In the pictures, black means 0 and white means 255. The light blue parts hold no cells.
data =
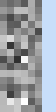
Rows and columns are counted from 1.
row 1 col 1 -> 124
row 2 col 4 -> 188
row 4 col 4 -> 182
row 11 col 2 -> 180
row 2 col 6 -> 123
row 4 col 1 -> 155
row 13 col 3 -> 106
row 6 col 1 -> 198
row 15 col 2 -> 232
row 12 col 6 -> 146
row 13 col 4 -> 136
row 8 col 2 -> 188
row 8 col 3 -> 103
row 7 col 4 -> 197
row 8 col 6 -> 163
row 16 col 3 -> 202
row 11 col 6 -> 118
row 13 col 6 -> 154
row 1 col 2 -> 106
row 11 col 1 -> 184
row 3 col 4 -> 90
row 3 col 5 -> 175
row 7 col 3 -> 128
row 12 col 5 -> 181
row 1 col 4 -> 90
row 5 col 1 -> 160
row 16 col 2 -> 187
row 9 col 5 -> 158

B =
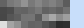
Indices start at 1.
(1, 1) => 99
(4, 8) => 71
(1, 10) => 92
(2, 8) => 105
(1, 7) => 120
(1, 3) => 128
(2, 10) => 113
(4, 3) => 146
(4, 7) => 85
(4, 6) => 102
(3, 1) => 71
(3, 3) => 94

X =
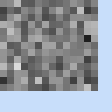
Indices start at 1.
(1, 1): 133
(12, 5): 98
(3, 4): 123
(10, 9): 72
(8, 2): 128
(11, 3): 149
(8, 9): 140
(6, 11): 144
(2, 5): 118
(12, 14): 78
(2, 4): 136
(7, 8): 163
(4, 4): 84
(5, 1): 119
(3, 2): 142
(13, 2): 129
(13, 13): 191
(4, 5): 149
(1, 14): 131
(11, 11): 115
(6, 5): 161
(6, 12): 118
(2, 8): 132
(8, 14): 123
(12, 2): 95
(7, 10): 160
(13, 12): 150
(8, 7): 149
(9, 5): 90
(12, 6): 191
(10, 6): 114
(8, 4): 122
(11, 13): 82
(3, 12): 142
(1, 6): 123
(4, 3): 122
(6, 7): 142

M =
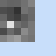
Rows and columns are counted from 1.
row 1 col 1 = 106
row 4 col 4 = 100
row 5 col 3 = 87
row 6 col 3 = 157
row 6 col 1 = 129
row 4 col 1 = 120
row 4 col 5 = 118

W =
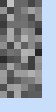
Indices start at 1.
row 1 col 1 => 63
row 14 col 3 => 167
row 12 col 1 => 152
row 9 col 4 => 163
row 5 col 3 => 90
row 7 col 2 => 70
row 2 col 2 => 69
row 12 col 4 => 118
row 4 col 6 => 76
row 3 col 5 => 76
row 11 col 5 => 176
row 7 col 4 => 96
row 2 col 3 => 104
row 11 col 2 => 89
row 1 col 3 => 102
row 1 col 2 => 195
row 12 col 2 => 76
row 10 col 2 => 165
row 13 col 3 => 162
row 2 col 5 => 162
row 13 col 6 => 84
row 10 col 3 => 116
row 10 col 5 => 61
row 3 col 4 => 112
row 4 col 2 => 113

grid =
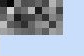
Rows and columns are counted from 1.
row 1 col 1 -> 30
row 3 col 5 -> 67
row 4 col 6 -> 140
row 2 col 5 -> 180
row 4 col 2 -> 92
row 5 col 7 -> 94
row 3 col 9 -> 111
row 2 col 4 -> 110
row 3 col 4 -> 63
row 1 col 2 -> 5
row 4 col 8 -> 60
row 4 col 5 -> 103
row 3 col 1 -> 103
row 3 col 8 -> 133
